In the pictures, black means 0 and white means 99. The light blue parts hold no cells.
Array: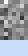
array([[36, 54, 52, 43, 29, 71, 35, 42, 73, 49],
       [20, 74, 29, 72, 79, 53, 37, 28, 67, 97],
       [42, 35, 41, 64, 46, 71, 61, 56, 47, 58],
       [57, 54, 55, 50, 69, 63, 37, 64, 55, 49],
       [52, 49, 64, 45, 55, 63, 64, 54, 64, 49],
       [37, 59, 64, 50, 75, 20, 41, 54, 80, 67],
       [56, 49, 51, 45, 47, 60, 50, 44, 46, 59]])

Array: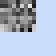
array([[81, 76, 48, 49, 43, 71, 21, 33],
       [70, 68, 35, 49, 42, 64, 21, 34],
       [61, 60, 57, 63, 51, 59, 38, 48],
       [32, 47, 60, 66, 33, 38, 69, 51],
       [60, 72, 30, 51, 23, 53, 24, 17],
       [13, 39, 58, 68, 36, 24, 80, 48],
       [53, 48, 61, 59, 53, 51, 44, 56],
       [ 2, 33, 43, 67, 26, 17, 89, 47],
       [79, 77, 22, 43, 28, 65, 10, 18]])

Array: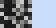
array([[73, 15, 10, 78, 15, 68, 34],
       [ 9, 13, 71,  9, 13,  9, 13],
       [10, 10, 41, 10, 10, 10, 10],
       [11, 67, 49, 11, 60, 11, 29],
       [71, 28, 10, 62, 32, 75, 67],
       [42, 53, 13, 32, 64, 50, 79],
       [10, 36, 77, 10, 28, 10, 13],
       [19, 76, 24, 15, 76, 24, 59]])

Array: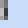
array([[63, 75, 74, 59, 60],
       [40, 23, 24, 46, 44]])

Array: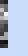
array([[17, 10, 64, 24, 29, 34, 43, 70, 48, 75, 49, 21],
       [23,  7, 63, 64, 24, 23, 39, 78, 94, 41, 43, 14]])

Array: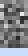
array([[46, 31, 61, 54, 42, 48, 32, 72, 77, 39, 83, 51],
       [48, 61, 30, 37, 52, 79, 56, 47, 28, 22, 39, 48],
       [25, 34, 52, 40, 33, 55, 19, 45, 33, 64, 27, 51],
       [32, 34, 42, 58, 38, 47, 39, 52, 30, 45, 47, 63],
       [26, 33, 15, 46, 22, 51, 69, 47, 40, 22, 55, 45],
       [34, 51, 50, 63, 31, 68, 20, 18, 90, 34, 45, 51],
       [39, 47, 54, 40, 37, 60, 52, 20, 64, 54, 62, 59]])
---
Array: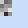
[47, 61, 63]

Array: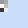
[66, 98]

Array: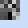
[37,  9, 37, 31, 31]

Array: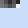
[14, 38]

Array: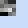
[15, 52, 71,  4]

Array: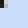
[80, 13]

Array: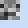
[72, 59, 78, 15, 29]
